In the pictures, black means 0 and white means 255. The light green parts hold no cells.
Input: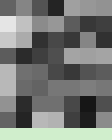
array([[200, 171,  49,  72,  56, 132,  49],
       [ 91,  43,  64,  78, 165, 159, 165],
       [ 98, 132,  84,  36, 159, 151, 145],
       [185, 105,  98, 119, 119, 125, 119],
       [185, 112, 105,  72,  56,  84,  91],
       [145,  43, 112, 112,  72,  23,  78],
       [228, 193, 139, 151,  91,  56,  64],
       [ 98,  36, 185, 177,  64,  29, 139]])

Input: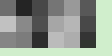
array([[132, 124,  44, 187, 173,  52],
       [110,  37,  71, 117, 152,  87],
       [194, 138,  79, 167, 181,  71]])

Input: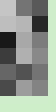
array([[190, 182,  39],
       [197, 116,  89],
       [102,  82, 116],
       [ 24, 168, 124],
       [ 74, 156, 131],
       [ 60, 176, 137]])

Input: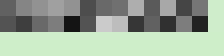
array([[ 83,  62, 105, 125,  20,  83, 203, 189,  54,  97,  48, 125,  34],
       [ 97, 133, 146, 160, 146,  77, 105, 112, 174,  90, 168,  69, 118]])

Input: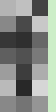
array([[180, 192,  67],
       [ 55,  47, 103],
       [ 95,  81, 122],
       [136, 116, 149],
       [157,  61, 173],
       [136,  73, 200],
       [186,  40, 214]])

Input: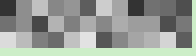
array([[113, 142,  71, 179, 127, 172, 135, 172, 157, 157,  78, 120],
       [219, 187, 127, 107, 193, 226,  86, 135, 165, 179, 212,  93],
       [ 51, 142, 193, 135, 149,  93, 205, 165,  51, 113, 107,  78]])

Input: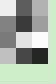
array([[192,  71,  37],
       [130,  58, 158],
       [238,  93, 178],
       [122, 226, 252]])
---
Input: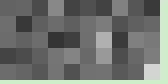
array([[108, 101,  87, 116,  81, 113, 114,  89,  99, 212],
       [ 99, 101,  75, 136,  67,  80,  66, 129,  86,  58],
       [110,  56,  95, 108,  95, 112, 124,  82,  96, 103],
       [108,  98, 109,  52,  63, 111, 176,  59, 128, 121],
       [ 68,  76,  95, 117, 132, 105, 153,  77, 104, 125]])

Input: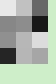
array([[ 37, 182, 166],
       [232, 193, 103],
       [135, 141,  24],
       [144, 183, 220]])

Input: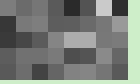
array([[ 89, 109,  67, 101, 130, 133, 117,  89],
       [125, 107, 118,  90,  42,  83, 202,  47],
       [ 55, 121, 126,  93,  94, 106, 119, 153],
       [ 58,  71,  91, 133, 172, 172, 120, 123],
       [ 93, 113, 113, 122,  78,  84, 138, 102]])

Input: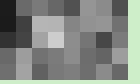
array([[111, 163,  97, 121, 126, 110, 139, 104],
       [ 28, 106, 122, 103,  81, 149, 139,  79],
       [ 27,  64, 181, 180, 133, 146, 149, 113],
       [ 50,  68, 163, 205, 141, 117,  71, 123],
       [105, 157, 114, 123, 140, 109, 100, 157]])

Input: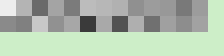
array([[138, 128, 200, 145, 167,  58, 169,  82, 175, 112, 160, 141, 162],
       [237, 180, 106, 164, 123, 188, 183, 177, 144, 156, 152, 121, 156]])

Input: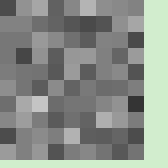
array([[156, 129, 150,  83, 124, 134, 115,  87, 115],
       [ 77, 147, 166,  97, 135, 180, 141, 136, 130],
       [130, 130, 111,  98,  85,  75,  82, 144, 166],
       [119, 118, 153, 138, 113,  91, 131, 127,  75],
       [118,  69, 147,  92, 151, 152, 128, 102, 154],
       [123, 116, 115,  88, 154,  91, 129, 138,  83],
       [141, 117,  93, 139,  99, 122, 108, 111, 126],
       [109, 168, 196, 107, 116, 116, 133, 145,  52],
       [134, 158, 124,  89, 113,  99, 176, 153, 123],
       [ 76, 127, 140, 126, 178,  94,  92, 102,  77]])
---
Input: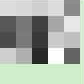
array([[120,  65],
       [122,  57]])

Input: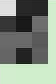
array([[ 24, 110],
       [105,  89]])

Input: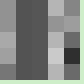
array([[83, 86],
       [83, 86]])

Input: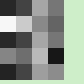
array([[203, 137],
       [ 66, 165]])

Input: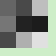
array([[ 33,  28],
       [174, 224]])

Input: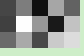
array([[254, 152],
       [169,  72]])

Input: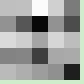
array([[ 86,   8],
       [206, 164]])
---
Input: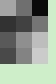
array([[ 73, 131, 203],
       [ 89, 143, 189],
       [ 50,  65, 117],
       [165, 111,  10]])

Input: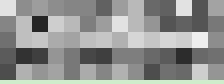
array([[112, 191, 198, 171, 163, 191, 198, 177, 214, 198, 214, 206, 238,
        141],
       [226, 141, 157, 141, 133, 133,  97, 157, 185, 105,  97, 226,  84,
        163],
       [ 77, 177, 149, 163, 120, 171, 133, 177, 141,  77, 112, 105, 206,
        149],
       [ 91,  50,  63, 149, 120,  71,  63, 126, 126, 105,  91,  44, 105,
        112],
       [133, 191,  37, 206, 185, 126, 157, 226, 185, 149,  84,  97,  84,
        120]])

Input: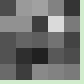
array([[ 75, 153, 161, 129,  52],
       [106,  60, 137, 129, 122],
       [ 82, 100,  94, 114,  67],
       [145, 145,  60, 218, 122],
       [ 82,  46,  32,  88,  75]])

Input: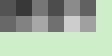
array([[104, 130, 167, 111, 205, 160],
       [ 83,  56, 117,  76, 138,  97]])

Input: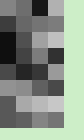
array([[ 88, 169, 185, 199],
       [ 15,  80, 161, 192],
       [ 88,  96, 132, 116],
       [ 15,  67, 124,  49],
       [ 61, 103, 116, 124],
       [146, 140,  96,  73],
       [ 73,  37,  55, 154],
       [132, 110,  23, 177]])

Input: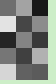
array([[118,  64, 177],
       [227,  70, 140],
       [214,  97,  91],
       [ 37, 132,  57],
       [111, 163,  24]])

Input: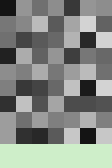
array([[119, 135, 187,  90, 165, 211,  98],
       [141, 127, 172, 119, 157, 187, 112],
       [157, 112, 157, 127, 135, 179, 127],
       [ 20, 149, 112, 141,  56, 149, 141],
       [ 33, 172,  98, 149,  62, 119, 104],
       [112,  68,  90, 104, 179,  40, 211],
       [ 48, 193,  82, 165,  76,  76,  82],
       [127,  56,  68, 104, 193,  26, 211],
       [157,  48,  40,  90, 199,  20, 199]])
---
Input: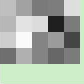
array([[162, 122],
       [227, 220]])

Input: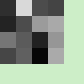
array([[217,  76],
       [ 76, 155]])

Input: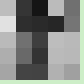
array([[53, 21],
       [46, 42]])

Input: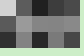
array([[ 92,  32],
       [154, 133]])

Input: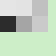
array([[227, 192],
       [165, 202]])

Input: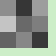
array([[ 54, 157],
       [105, 126]])

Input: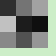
array([[116, 162],
       [ 28,  15]])

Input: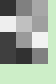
array([[128, 167],
       [192, 159]])
